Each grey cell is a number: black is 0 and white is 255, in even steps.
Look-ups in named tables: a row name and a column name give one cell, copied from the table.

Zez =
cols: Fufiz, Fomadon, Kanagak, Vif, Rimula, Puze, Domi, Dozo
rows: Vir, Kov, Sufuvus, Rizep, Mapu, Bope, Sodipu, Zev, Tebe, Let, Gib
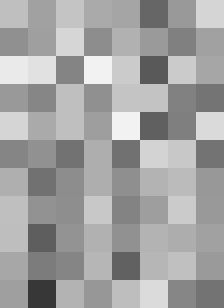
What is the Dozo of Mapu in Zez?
218
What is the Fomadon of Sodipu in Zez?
113
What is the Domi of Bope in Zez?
200
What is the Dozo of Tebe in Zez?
161
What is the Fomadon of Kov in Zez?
159
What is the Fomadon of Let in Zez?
124
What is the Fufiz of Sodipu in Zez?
175
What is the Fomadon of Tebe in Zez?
94
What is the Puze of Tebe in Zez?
179
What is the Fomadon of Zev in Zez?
146
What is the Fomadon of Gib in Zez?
55
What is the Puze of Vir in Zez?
102
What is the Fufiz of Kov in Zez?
144
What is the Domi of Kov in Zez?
128
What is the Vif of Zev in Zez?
200
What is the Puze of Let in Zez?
182
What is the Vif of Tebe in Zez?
177
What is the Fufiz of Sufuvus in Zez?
234

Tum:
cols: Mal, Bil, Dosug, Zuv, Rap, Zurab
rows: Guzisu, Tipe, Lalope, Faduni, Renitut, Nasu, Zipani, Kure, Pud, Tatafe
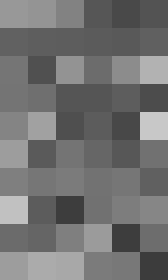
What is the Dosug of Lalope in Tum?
147
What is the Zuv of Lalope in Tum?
108
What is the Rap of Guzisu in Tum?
73
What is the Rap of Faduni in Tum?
93
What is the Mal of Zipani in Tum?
127
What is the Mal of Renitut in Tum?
132
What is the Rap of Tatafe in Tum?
120
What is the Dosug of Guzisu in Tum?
130
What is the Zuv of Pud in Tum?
155
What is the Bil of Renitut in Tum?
161
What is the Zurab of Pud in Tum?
109
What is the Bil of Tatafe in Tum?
171
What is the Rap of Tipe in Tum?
89
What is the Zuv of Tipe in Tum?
91
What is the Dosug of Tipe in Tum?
93
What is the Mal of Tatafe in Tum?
157
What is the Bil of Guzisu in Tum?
148
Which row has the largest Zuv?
Pud

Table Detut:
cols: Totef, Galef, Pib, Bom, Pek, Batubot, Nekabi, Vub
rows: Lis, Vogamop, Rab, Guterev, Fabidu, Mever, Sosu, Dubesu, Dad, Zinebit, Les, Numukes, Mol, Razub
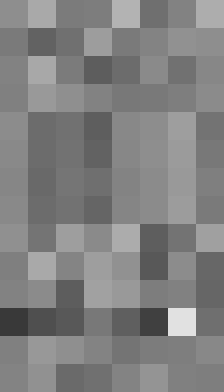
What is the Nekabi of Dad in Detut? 115
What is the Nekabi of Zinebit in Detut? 140
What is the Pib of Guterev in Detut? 143
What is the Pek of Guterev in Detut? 120
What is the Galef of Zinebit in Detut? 169
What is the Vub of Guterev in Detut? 139
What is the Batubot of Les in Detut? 125
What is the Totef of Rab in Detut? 130
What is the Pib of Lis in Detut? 123
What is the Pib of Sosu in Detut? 117
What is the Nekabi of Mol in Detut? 126
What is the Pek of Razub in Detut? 131
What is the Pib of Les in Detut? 93
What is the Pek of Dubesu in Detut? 133
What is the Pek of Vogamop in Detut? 122
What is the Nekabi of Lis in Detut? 130

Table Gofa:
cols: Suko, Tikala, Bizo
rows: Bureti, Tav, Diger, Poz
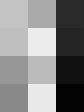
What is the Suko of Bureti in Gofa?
195
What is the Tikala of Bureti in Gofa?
170
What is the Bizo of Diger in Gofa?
17
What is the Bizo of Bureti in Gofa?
42
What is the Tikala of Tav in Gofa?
236
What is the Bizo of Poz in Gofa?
3
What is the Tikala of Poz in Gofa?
233
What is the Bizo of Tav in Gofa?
36
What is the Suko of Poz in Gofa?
137
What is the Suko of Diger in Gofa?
151
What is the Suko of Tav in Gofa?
191
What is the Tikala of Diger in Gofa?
187

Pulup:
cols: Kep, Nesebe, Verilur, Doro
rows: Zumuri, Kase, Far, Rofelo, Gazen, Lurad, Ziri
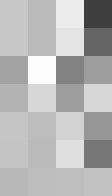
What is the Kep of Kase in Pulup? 199
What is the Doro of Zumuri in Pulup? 62
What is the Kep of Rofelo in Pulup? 179
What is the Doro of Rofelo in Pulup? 215
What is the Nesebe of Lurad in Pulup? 186
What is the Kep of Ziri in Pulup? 184
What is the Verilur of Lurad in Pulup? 223
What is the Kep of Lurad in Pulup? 196
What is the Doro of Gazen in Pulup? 150
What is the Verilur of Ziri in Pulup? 191
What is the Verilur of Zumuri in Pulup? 236
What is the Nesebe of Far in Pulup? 252
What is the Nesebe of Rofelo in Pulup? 215
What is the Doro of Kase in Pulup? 101

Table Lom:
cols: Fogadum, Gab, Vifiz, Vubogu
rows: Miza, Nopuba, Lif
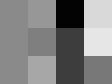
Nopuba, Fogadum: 138
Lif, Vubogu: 120
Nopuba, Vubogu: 230
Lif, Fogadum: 138
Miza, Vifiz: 3
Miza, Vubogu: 217
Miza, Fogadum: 138
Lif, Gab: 167
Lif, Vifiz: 61
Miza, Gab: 151
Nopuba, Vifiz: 61

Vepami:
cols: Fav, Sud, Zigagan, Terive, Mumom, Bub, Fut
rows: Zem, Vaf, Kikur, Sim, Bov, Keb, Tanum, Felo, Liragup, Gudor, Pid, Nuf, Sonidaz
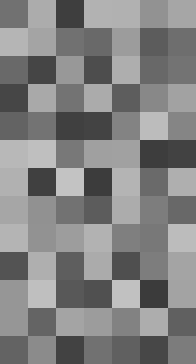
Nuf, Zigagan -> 164
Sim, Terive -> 171
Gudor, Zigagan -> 94
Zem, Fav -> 113
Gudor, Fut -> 164
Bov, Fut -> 133
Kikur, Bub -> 104
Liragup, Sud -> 146
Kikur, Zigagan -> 152
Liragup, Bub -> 120
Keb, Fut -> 66
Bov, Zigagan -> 64
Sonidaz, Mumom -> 96
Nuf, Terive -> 156
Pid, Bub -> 59
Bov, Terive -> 67
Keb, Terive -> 160
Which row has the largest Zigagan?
Tanum

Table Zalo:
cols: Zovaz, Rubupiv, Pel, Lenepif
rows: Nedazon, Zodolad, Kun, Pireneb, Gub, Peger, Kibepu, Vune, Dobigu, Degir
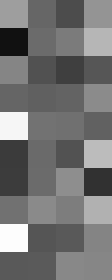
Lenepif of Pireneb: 139
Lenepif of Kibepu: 49
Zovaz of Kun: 133
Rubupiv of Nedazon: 102
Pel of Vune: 125
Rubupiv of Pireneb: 96
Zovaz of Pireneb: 101
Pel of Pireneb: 99

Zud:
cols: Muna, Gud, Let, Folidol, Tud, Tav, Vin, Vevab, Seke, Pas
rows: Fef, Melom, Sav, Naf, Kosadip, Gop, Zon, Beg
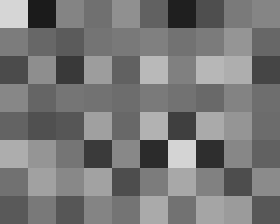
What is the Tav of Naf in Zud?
122
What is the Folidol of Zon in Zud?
162
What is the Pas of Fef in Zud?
133
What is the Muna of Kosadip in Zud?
99
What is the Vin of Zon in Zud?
168
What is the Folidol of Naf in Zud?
114
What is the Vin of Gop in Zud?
212
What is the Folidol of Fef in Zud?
112
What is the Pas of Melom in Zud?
103
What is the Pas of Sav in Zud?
69
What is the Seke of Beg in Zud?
155
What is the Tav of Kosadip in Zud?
178
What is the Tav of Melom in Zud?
128
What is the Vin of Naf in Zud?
114
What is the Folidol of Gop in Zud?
58
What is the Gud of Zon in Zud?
161
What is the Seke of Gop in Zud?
135
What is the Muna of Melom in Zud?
124
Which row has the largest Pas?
Zon

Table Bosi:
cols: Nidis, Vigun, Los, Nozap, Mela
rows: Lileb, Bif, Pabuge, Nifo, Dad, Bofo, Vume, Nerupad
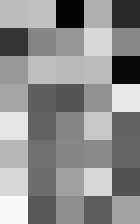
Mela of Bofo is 100
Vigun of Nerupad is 88
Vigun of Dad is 98
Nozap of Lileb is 175
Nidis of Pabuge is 151
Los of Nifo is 84
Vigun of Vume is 108
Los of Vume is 160
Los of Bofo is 134

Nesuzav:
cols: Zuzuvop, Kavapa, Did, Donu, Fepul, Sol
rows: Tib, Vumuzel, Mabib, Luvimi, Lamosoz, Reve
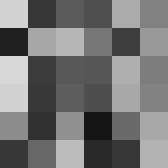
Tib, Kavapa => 55
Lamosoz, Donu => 21
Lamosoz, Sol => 168
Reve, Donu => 41
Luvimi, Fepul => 168
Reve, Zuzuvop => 55
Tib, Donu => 79
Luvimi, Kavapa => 56
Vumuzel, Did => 183
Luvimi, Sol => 130
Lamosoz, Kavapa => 49
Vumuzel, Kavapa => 167
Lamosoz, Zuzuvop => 140
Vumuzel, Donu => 119
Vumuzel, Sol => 153
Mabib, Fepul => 175
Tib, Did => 91
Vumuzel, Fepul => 61
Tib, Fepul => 171
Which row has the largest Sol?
Reve

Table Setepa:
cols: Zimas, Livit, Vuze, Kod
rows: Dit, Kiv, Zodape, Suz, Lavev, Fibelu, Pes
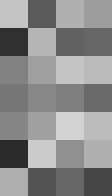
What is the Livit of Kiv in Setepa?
181
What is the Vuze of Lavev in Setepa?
210
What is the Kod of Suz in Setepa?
106
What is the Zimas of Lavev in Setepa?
133
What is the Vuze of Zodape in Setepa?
196
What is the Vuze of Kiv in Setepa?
97
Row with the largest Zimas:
Dit

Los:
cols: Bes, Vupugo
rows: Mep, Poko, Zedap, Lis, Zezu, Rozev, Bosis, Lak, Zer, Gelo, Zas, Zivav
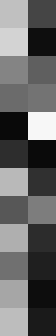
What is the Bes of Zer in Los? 175
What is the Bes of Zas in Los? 166
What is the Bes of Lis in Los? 107
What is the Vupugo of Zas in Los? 13
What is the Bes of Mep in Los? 192
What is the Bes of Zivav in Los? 189
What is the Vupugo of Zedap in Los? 95
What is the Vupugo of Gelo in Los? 31
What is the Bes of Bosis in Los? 185
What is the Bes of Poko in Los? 211
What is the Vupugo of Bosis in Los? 48
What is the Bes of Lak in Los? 87
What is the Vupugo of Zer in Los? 44
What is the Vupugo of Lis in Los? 115
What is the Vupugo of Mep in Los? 69
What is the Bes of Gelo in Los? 112
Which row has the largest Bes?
Poko

